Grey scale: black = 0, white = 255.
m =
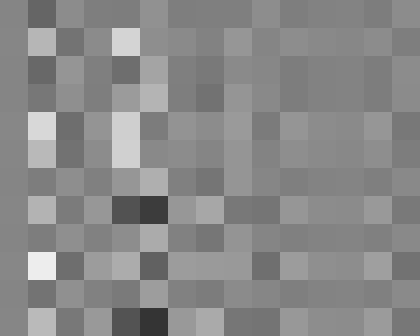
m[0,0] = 133
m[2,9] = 135
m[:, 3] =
[126, 139, 127, 126, 148, 140, 128, 151, 129, 156, 129, 153]
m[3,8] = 149
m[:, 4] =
[125, 212, 110, 155, 207, 208, 150, 82, 141, 172, 122, 83]
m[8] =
[133, 125, 143, 129, 141, 171, 129, 118, 148, 133, 128, 131, 132, 128, 137]
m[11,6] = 153
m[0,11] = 130
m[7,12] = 139
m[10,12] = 132
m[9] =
[135, 237, 110, 156, 172, 97, 156, 154, 153, 111, 156, 143, 141, 159, 114]
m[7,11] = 140
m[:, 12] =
[131, 135, 131, 131, 138, 136, 132, 139, 132, 141, 132, 140]
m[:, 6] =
[126, 138, 127, 126, 147, 140, 128, 151, 129, 156, 129, 153]
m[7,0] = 134
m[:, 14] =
[140, 126, 140, 139, 120, 125, 137, 121, 137, 114, 138, 119]
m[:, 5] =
[145, 142, 164, 180, 124, 137, 175, 60, 171, 97, 157, 52]
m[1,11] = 137
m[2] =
[133, 104, 149, 127, 110, 164, 127, 121, 138, 135, 125, 130, 131, 125, 140]
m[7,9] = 117
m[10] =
[133, 115, 144, 129, 122, 157, 129, 124, 139, 134, 127, 131, 132, 128, 138]
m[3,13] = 125
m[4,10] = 149
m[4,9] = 123
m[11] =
[134, 186, 120, 153, 83, 52, 153, 170, 118, 116, 152, 141, 140, 155, 119]

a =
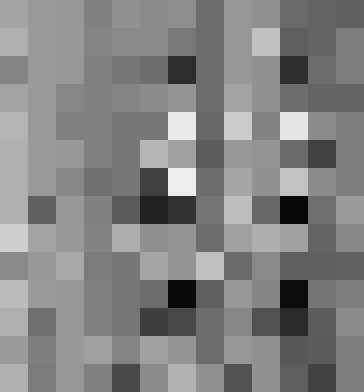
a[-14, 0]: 164
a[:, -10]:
[129, 132, 129, 129, 129, 129, 111, 129, 131, 123, 129, 129, 159, 129]
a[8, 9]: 174
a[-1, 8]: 82
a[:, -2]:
[100, 100, 108, 100, 140, 66, 140, 111, 100, 94, 117, 92, 91, 66]
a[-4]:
[187, 154, 152, 129, 119, 108, 9, 94, 151, 133, 11, 117, 125]
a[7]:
[175, 96, 152, 129, 90, 33, 49, 116, 189, 105, 8, 111, 154]
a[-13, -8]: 139
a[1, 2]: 152
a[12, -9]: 132
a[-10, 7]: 103
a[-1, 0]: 175
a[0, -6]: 108
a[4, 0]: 179
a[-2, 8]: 151
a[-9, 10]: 107
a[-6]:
[207, 164, 152, 131, 173, 143, 147, 108, 159, 174, 161, 100, 136]
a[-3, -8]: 62
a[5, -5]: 151
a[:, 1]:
[154, 154, 154, 154, 154, 154, 154, 96, 164, 151, 154, 111, 126, 123]
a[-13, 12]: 125
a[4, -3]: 228
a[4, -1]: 125
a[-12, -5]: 151
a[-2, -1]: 125

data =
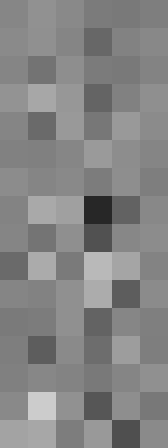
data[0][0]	134
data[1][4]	130
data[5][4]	141
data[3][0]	147
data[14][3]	86
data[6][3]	124
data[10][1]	130
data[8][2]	143
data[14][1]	204
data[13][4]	133
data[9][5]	131
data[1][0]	138
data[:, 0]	[134, 138, 133, 147, 133, 129, 140, 131, 133, 106, 133, 122, 126, 128, 137, 163]
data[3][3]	100
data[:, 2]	[137, 133, 142, 151, 153, 134, 137, 160, 143, 122, 144, 144, 138, 131, 145, 125]
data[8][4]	135
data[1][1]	144
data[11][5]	127
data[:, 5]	[126, 136, 131, 143, 139, 133, 126, 136, 140, 131, 139, 127, 126, 144, 120, 138]
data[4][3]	119
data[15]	[163, 167, 125, 153, 79, 138]
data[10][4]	93
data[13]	[128, 135, 131, 121, 133, 144]

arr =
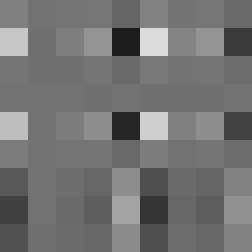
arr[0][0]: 128
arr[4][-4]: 206
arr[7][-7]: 106
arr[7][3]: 94
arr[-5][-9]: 190
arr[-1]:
[82, 112, 107, 103, 140, 78, 108, 103, 130]
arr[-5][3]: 142
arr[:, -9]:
[128, 198, 116, 114, 190, 124, 88, 65, 82]
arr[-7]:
[116, 112, 112, 116, 106, 120, 115, 116, 109]
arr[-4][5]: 124
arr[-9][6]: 115
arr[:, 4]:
[101, 27, 106, 115, 38, 105, 141, 162, 140]
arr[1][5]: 219
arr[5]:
[124, 114, 116, 116, 105, 124, 114, 116, 108]
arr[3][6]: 112
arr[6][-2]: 101
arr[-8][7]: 147
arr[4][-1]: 66
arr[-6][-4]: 112
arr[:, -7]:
[116, 126, 112, 114, 125, 116, 110, 106, 107]
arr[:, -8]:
[114, 112, 112, 114, 114, 114, 115, 114, 112]

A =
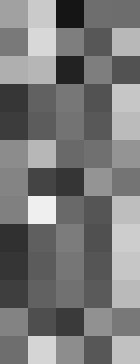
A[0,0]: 161
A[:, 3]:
[110, 87, 126, 82, 88, 112, 148, 85, 80, 85, 90, 145, 87]
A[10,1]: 97
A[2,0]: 175
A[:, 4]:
[109, 184, 82, 198, 187, 148, 116, 190, 205, 198, 186, 120, 193]
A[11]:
[131, 78, 58, 145, 120]
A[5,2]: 105
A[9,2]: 118
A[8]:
[48, 95, 124, 80, 205]
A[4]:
[60, 92, 115, 88, 187]
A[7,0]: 128
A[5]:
[140, 183, 105, 112, 148]

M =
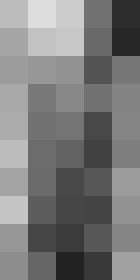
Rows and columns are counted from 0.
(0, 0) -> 188
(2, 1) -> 151
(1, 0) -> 166
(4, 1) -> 114
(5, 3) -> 65
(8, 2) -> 59
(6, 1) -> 107
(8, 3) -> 88
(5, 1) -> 108
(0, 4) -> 45
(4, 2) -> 116
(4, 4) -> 133
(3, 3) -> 114
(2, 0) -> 156

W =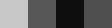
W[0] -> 199
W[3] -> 79

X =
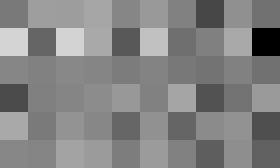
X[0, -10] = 121
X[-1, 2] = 163
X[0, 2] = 157
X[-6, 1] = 158
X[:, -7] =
[166, 169, 133, 140, 135, 155]
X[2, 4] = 124
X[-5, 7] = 128
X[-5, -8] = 211
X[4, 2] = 147
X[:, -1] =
[113, 0, 113, 154, 78, 96]
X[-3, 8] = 114
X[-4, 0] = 134
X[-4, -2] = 129
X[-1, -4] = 129
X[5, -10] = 135
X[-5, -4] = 111
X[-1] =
[135, 132, 163, 155, 125, 155, 129, 94, 142, 96]
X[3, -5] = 129
